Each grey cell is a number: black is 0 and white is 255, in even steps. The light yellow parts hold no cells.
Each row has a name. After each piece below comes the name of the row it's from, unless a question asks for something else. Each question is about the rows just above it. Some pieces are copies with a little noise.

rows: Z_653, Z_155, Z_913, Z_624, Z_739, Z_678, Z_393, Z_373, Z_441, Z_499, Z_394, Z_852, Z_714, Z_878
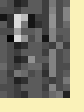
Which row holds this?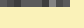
Z_373
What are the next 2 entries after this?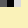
[146  76]
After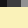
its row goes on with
[ 76 131]
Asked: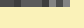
Z_155
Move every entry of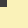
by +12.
[74]
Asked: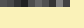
Z_393

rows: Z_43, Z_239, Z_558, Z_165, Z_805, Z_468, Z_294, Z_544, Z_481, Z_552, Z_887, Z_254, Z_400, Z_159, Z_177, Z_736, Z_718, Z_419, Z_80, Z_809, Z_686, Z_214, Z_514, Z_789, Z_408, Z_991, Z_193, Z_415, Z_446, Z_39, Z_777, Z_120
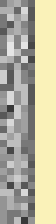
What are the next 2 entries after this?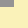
[175 160]
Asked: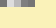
Z_544
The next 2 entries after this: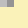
[160 104]
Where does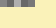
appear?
Z_552
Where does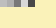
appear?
Z_481
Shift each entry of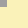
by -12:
[148]

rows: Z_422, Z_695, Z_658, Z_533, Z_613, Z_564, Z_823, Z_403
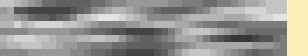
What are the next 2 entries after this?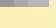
[168 168]
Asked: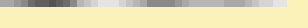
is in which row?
Z_658
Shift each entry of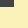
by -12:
[55 55]

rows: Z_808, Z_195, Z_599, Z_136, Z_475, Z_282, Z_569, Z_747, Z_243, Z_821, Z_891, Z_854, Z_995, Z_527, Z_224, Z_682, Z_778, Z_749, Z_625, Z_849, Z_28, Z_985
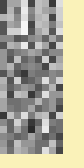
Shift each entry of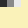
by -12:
[ 31 125 222]
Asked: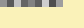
Z_243
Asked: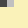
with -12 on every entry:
[ 58 180]

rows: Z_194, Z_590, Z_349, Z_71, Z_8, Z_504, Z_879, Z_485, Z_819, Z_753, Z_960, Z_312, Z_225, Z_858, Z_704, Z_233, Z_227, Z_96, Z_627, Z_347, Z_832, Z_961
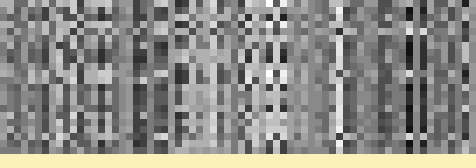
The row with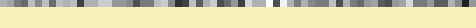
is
Z_960
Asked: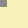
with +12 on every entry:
[149]
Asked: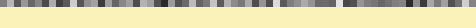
Z_879
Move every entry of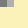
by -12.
[110 164]
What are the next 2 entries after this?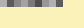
[204  64]
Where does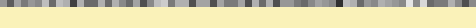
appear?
Z_8

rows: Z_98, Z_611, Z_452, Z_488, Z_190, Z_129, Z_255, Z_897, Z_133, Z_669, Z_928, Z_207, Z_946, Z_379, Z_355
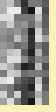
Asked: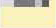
Z_452
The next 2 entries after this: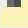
[ 63 192]
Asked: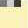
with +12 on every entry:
[133 217  75]

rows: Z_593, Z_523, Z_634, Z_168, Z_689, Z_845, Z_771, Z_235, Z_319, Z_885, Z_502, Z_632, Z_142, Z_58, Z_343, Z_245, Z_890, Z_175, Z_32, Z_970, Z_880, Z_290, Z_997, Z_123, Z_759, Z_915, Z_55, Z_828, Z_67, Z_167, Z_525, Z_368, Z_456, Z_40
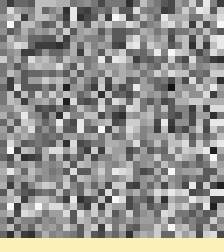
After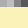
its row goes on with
[174 103 158]
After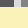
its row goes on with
[119 131  61  73 144 204 144 232 219  89 204]
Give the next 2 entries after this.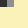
[174 158]

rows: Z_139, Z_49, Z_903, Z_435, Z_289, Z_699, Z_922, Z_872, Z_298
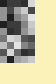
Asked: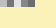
Z_922
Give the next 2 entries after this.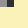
[ 60 147]
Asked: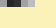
Z_289
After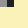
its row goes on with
[132 161 228]
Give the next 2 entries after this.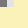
[132 102]
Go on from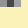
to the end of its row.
[201  72]
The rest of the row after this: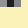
[161 228]

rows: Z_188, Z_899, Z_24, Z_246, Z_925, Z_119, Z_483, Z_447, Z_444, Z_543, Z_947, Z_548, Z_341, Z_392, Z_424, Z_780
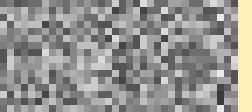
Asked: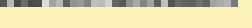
Z_447
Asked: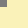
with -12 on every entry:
[112]

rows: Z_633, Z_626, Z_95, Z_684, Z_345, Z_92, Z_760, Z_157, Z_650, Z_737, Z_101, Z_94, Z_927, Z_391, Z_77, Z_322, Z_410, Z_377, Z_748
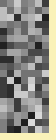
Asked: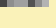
Z_92
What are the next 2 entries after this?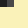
[101 101]

